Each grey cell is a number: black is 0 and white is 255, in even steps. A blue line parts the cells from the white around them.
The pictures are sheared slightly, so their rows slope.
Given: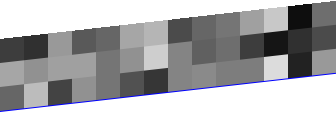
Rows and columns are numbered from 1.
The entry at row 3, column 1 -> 102
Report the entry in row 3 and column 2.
188
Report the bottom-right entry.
153
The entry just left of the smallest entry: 200
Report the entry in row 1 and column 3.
153
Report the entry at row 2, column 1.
166
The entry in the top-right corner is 110
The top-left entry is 61
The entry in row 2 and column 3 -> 160
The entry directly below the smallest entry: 48
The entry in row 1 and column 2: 48

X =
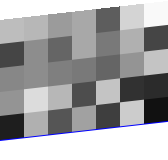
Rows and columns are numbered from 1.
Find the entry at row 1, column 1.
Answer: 189
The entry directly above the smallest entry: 43
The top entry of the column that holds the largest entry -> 249
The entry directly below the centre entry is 77
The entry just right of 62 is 204
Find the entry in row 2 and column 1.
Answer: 69
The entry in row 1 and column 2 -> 183
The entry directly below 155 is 101
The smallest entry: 17
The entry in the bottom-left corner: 30

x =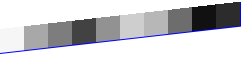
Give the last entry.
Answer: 44
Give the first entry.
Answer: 246
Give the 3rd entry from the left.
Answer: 125

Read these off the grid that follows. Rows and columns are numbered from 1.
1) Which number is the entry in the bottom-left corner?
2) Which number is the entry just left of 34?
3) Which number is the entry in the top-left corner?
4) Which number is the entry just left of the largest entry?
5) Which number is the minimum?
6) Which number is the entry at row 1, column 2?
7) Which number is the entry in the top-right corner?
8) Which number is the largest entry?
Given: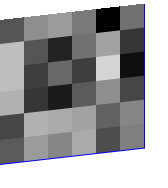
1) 91
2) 85
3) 85
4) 62
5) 1
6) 142
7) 113
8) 212

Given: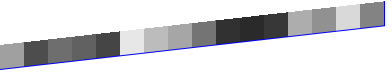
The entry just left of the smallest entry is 49
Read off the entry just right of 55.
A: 173

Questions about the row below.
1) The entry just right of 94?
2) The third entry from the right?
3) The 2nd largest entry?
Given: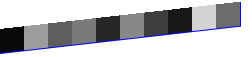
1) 122
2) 23
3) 156

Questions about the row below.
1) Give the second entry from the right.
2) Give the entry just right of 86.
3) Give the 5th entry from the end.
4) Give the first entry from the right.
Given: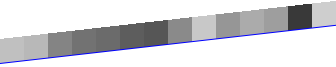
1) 57
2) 138
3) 150
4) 206

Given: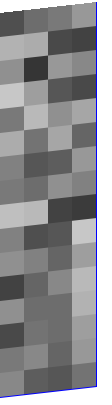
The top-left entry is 79
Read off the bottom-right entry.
115
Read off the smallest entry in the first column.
66
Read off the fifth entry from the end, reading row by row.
152
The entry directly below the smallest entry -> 158
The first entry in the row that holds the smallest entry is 144
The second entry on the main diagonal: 172
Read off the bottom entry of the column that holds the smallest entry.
93
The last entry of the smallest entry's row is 136
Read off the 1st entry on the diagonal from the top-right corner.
152
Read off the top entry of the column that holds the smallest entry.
109
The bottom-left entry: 136
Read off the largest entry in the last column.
199
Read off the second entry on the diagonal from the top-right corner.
73
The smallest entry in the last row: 86
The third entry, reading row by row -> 121

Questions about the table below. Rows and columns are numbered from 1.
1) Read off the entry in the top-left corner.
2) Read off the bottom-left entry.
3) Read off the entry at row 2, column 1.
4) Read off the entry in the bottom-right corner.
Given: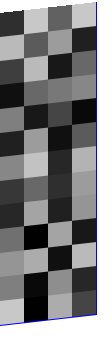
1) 47
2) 200
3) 186
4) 69

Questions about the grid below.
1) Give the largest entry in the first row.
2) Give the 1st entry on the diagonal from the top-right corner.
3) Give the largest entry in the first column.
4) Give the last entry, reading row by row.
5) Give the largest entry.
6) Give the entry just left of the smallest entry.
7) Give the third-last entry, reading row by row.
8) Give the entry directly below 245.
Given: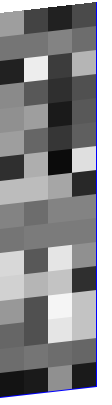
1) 158
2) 74
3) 216
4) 26
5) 245
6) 174
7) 26
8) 229

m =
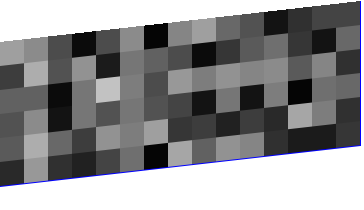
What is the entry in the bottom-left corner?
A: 41
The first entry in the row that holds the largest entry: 97
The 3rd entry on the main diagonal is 11
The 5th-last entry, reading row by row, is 133
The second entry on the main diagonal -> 173
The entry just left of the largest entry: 118
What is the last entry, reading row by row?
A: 54
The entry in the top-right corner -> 68
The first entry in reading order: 159
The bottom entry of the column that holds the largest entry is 68
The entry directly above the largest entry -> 27
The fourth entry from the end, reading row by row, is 48
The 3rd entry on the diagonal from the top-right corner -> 90
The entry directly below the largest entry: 82
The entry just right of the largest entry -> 125
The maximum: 194
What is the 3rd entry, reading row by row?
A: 76
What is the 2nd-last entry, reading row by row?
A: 27
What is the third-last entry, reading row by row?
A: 27
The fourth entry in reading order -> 11
